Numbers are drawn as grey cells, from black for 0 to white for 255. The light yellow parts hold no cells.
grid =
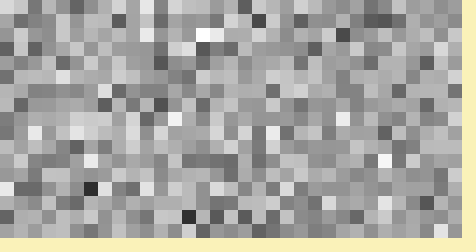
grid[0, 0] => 216
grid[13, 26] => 148
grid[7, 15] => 179
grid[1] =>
[166, 112, 130, 140, 200, 149, 189, 186, 92, 164, 195, 107, 164, 148, 153, 120, 211, 185, 73, 203, 148, 96, 144, 141, 177, 128, 91, 85, 112, 175, 147, 159, 139]
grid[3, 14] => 88
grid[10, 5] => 98
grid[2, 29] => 173
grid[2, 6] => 182
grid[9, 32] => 161
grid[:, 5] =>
[100, 149, 158, 199, 148, 180, 136, 171, 207, 228, 98, 160, 156, 141, 106, 174, 144]
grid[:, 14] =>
[187, 153, 255, 88, 112, 204, 168, 107, 137, 170, 143, 123, 182, 145, 145, 182, 100]
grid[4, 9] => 159
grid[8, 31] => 139
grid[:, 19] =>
[182, 203, 178, 152, 169, 206, 112, 201, 150, 235, 209, 142, 189, 124, 205, 108, 116]
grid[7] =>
[185, 103, 153, 154, 166, 171, 158, 94, 182, 121, 182, 81, 148, 193, 107, 179, 195, 153, 151, 201, 148, 116, 150, 146, 168, 131, 153, 161, 171, 163, 105, 177, 182]
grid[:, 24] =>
[140, 177, 74, 153, 162, 130, 131, 168, 236, 172, 151, 170, 156, 147, 162, 136, 165]
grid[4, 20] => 184
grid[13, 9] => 111
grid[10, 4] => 134
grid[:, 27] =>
[137, 85, 190, 139, 179, 172, 167, 161, 145, 98, 165, 246, 181, 139, 228, 202, 174]
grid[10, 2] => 190
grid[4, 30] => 94
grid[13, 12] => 206
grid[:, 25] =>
[162, 128, 142, 202, 146, 175, 131, 131, 147, 161, 196, 177, 136, 163, 170, 104, 177]
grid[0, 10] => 231
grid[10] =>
[188, 162, 190, 168, 134, 98, 165, 125, 174, 205, 163, 188, 175, 159, 143, 176, 209, 161, 122, 209, 155, 140, 152, 150, 151, 196, 177, 165, 116, 129, 186, 187, 187]
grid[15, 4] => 190
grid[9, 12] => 162
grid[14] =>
[177, 157, 139, 193, 127, 106, 180, 169, 147, 176, 160, 175, 175, 186, 145, 116, 121, 186, 188, 205, 130, 142, 114, 216, 162, 170, 156, 228, 182, 138, 86, 180, 150]
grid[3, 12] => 206
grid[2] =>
[149, 203, 151, 142, 200, 158, 182, 165, 187, 164, 234, 150, 179, 153, 255, 234, 172, 173, 210, 178, 140, 177, 164, 204, 74, 142, 155, 190, 152, 173, 190, 144, 200]
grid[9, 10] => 143

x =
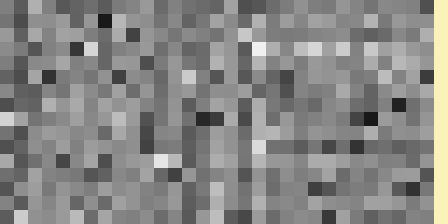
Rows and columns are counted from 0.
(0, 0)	127
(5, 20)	69
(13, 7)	157
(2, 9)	66
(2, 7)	108
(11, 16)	160
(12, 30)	84
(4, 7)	102
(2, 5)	159
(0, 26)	116
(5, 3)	51
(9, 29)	141
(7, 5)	169
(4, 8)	153
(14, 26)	161
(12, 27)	136
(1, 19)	124
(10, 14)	117
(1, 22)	162
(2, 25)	108
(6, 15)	142
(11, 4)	70
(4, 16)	152
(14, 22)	163
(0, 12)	129
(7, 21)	118
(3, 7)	102
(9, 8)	168
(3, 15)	163
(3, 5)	54
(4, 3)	140
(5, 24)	151
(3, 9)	136
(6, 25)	130
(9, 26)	174
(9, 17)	107
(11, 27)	128
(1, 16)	138
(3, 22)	214

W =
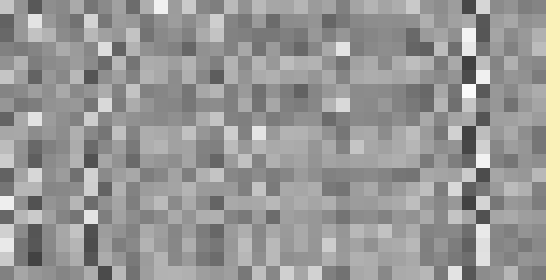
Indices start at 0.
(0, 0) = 197
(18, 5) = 173
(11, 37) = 148
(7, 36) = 114
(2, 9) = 195
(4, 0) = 146
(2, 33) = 243
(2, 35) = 165
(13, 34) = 119
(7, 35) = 151
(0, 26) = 180
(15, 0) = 103
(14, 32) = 152
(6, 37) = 160
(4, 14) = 147
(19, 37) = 133
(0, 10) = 174
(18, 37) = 149
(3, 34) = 115
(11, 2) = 94
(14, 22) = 165
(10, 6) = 106
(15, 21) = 155
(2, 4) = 139
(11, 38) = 142
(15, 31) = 137
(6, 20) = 124
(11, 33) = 103
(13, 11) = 160
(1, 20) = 140
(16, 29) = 172
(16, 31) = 135
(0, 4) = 137
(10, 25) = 197
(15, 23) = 139
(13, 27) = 140
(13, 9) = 130
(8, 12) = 144

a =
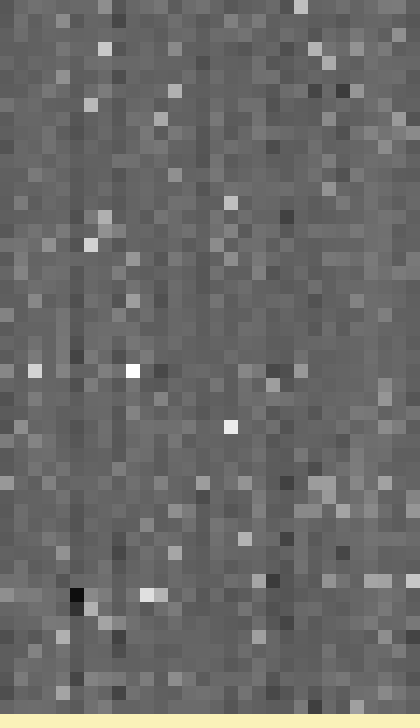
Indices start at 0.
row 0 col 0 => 87
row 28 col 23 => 102
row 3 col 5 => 104
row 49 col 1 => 100
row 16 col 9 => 101
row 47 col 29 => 94
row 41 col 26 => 165
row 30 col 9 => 108
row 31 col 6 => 100
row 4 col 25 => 95
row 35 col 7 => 101
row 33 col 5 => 96
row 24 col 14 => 95
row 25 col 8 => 81
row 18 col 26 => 122
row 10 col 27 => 140
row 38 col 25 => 107
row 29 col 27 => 98
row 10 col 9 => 102
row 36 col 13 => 123
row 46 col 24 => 93
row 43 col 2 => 112
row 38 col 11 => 111
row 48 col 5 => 70
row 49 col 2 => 95
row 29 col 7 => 105
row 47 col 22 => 94
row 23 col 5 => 89
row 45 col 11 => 101
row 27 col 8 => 88
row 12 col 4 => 101
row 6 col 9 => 98
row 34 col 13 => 97
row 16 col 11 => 94
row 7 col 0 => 115
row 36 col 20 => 91
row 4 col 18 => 112
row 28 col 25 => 107
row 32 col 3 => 110
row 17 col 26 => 110
